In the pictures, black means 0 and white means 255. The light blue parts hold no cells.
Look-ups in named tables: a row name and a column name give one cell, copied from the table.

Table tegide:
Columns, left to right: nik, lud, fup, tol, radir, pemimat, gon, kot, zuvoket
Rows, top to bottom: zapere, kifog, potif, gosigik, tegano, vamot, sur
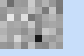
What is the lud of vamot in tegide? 161
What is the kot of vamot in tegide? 153
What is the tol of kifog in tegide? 167
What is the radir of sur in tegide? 191
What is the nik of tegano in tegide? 177
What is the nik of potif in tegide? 146

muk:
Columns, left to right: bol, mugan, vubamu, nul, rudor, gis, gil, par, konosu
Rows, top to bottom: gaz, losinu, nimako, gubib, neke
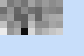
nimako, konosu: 171
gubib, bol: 193
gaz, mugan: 122
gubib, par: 165
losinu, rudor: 113
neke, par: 196
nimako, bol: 141
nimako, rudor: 160
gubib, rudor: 189
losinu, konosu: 127
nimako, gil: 157
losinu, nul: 136
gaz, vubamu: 139
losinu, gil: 139
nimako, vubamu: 97
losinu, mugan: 148
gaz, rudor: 162
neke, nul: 13
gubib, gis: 141
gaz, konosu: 149
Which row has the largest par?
neke

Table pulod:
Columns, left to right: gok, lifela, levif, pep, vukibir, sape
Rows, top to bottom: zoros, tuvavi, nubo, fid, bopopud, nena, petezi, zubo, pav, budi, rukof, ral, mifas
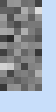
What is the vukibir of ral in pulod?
125
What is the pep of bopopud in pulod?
175
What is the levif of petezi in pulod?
134
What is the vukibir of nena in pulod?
108
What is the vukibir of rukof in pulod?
114
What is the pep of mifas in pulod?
100
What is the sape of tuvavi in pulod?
220
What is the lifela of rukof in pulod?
72
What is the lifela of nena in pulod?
43
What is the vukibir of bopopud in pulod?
125
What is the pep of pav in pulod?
134
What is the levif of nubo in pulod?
150
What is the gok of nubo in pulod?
157
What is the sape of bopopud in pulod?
102
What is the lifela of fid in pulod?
100
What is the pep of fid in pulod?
114
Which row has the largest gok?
budi

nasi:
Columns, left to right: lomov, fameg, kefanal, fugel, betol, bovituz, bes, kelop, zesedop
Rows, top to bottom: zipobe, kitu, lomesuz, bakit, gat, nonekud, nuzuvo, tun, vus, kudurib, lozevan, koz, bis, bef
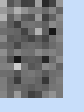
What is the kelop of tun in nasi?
130
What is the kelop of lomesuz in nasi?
98
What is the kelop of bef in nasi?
146
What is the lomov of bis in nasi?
125
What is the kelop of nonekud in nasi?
113
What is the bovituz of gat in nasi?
178
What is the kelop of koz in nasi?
112
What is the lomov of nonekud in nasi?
137
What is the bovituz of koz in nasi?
100
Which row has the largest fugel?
kitu

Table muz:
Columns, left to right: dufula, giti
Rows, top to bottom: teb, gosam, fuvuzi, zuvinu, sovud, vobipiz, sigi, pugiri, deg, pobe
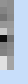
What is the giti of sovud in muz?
158
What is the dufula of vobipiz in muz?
13
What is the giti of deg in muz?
164
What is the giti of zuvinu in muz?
153
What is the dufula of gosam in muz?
132
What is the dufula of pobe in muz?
224

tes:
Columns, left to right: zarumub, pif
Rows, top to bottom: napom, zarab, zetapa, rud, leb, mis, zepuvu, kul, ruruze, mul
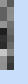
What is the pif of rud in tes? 112
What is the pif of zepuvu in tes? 106
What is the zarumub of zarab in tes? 96
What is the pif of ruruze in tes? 68
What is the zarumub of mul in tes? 145
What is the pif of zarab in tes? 138
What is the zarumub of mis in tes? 50
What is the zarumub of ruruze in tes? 147
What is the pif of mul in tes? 55
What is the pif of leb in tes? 105
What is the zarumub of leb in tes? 31
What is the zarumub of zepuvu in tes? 43
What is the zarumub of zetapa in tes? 96
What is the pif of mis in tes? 91
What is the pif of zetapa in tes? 141
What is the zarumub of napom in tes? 147
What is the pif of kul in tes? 135
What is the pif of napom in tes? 90
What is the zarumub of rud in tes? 148

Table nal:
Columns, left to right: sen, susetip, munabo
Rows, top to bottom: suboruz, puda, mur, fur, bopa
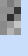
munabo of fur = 197
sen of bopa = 139
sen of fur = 137
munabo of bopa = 148
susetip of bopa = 179
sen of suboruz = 150
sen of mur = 148
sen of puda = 143
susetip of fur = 154
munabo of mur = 129
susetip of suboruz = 124
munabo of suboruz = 153
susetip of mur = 47
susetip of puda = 142
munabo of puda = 53

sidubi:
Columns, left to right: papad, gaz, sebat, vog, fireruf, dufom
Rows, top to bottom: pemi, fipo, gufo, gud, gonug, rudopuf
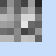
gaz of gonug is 103
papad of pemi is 75
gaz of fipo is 164
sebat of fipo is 101
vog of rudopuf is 195
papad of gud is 159
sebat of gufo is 141
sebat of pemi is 98

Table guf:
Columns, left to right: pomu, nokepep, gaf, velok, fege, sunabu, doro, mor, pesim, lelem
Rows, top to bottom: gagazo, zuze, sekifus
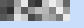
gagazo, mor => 237
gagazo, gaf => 163
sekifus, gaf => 225
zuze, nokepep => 46
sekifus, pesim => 122
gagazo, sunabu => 51
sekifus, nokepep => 104
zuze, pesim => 237
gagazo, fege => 69
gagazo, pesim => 199

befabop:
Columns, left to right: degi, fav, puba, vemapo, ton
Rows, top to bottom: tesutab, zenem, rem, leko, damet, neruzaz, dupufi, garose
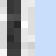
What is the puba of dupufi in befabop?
56
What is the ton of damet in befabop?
222
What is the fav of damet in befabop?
55
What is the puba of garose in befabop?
63
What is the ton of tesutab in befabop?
235
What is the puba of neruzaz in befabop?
63
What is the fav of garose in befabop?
62
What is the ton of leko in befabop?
222
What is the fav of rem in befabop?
80
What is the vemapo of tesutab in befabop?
232
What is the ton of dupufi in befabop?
207
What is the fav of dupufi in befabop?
55
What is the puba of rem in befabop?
76
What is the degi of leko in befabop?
216
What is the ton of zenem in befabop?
220
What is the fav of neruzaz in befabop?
42
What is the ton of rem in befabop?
222

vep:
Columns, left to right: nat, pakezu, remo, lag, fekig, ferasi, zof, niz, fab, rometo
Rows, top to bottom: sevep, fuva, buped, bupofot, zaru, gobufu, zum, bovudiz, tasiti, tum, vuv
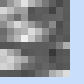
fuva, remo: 158
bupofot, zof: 102
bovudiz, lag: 86
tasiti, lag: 167
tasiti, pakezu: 211
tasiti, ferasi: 99
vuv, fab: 193
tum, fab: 84
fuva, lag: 159
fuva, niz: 67
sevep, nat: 120
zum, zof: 93
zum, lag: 97
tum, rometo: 88
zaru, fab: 83
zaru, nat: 107

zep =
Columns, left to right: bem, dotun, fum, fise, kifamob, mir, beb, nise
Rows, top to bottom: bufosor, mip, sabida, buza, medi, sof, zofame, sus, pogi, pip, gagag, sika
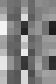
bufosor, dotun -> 114
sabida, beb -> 151
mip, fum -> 100
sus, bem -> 187
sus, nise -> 167
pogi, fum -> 106
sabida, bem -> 187
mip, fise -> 167
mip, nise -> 142
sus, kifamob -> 82
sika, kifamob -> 97
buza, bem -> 242
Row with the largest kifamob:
medi

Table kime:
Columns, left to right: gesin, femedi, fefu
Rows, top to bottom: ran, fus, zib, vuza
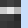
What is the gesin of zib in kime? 61
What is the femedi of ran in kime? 65
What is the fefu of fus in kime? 184
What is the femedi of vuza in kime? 50
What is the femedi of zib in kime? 59
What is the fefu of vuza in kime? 46
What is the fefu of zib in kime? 41
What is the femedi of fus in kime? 229
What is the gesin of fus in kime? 203
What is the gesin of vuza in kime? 55
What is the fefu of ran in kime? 56
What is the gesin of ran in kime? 57
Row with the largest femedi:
fus

